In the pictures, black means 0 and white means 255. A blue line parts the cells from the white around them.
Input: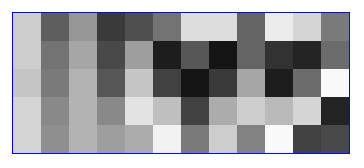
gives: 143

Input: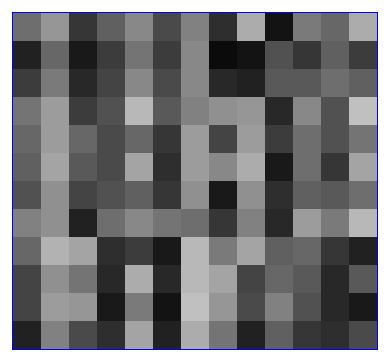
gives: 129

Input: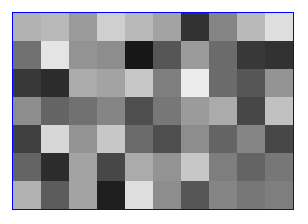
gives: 92

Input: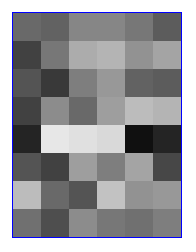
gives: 78

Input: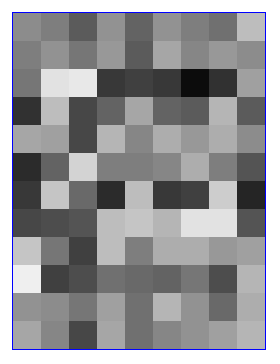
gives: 134

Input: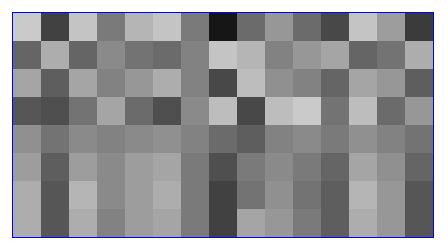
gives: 86

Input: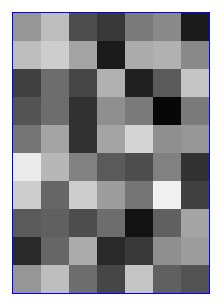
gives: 190

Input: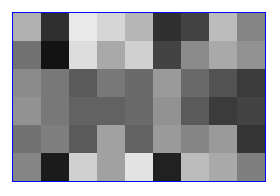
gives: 27

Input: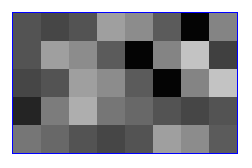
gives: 104
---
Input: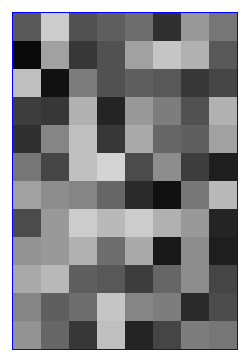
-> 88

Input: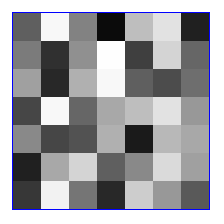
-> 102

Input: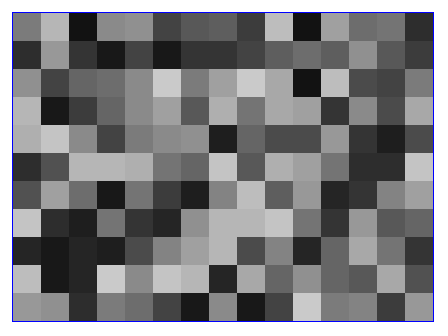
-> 60

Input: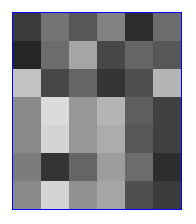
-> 87

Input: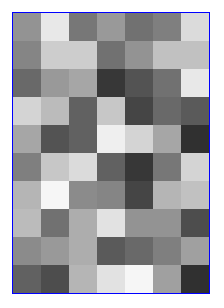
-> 193

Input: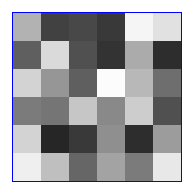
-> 45

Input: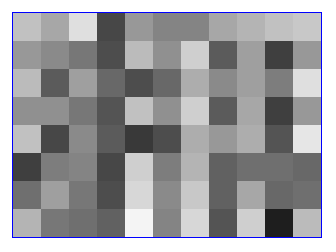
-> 152

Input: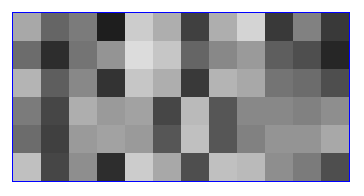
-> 38
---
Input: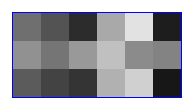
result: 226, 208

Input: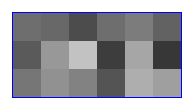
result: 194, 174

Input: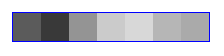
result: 216, 203

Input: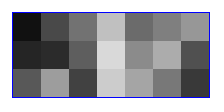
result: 217, 204

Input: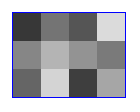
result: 219, 212

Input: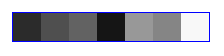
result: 248, 152

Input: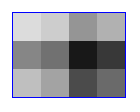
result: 220, 205

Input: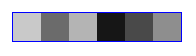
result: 201, 180
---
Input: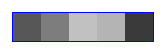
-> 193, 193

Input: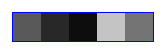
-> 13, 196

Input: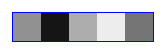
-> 173, 237

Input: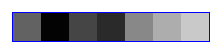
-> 42, 201

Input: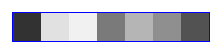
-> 122, 241

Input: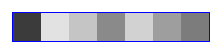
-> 138, 226

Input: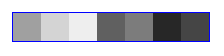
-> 96, 238

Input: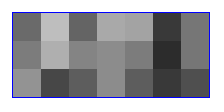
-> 140, 190

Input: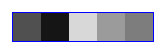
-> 216, 216

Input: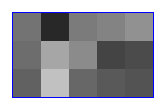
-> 139, 193
